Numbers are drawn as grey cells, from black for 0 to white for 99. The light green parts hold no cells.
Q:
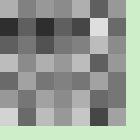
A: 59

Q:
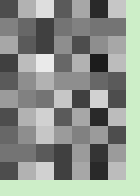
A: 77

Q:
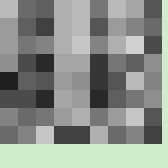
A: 33

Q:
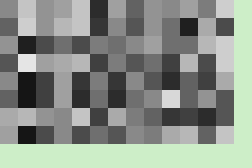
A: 80

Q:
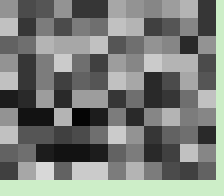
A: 21

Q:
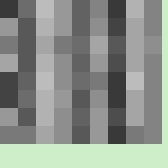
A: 51

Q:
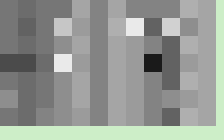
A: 64
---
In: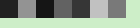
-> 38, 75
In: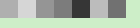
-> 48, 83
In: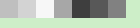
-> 65, 96
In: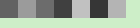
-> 25, 75
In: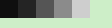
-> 33, 80
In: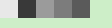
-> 60, 90
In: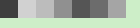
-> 56, 81
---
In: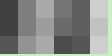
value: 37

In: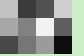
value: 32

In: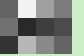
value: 62

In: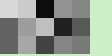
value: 57

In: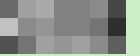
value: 54

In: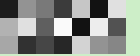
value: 7

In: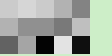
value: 69
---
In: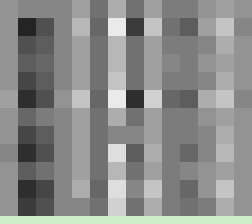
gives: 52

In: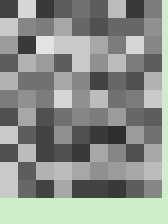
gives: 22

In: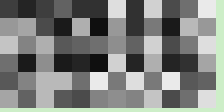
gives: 24

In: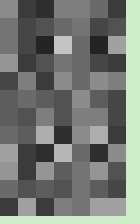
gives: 18

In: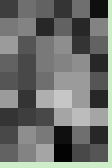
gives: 38
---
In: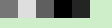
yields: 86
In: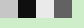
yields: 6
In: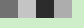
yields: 76
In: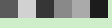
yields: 81
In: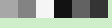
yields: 51
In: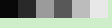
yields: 16
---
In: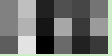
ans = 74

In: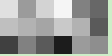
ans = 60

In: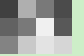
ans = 68

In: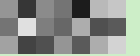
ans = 21

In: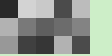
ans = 82

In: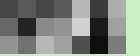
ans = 35

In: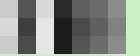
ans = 33

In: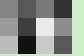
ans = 34

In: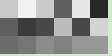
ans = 94

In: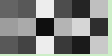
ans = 34
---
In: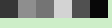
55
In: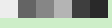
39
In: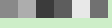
67
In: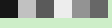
75
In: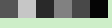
77
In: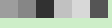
52
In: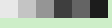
76
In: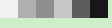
68
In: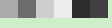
42
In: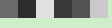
17
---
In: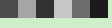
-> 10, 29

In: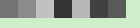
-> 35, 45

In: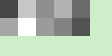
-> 41, 65

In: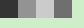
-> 43, 20

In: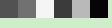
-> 2, 32

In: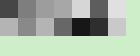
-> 87, 70

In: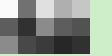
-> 77, 54
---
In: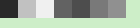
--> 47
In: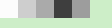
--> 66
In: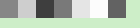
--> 52
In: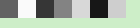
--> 51
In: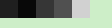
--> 21
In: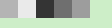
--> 61
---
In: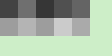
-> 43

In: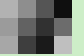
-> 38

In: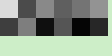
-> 29

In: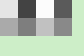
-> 26

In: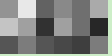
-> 62

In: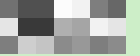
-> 22
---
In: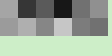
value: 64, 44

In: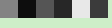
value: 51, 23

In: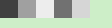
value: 25, 83

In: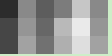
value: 17, 63

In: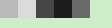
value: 72, 41

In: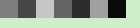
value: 49, 4

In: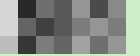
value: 83, 58

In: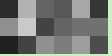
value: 17, 30

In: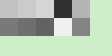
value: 75, 51

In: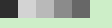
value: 18, 40
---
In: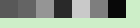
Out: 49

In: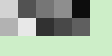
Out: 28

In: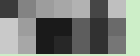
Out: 19

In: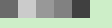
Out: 50

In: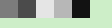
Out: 71

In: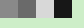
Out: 84
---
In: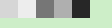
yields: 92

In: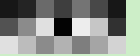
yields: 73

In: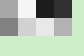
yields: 81

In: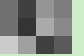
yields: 62

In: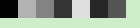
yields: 69

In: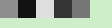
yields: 7

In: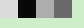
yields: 3

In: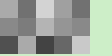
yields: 66
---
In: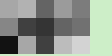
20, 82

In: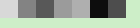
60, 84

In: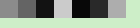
79, 79

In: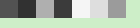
23, 95

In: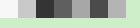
37, 96

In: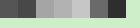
69, 77

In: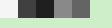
12, 95

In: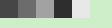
63, 90

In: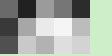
91, 95

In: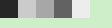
65, 92
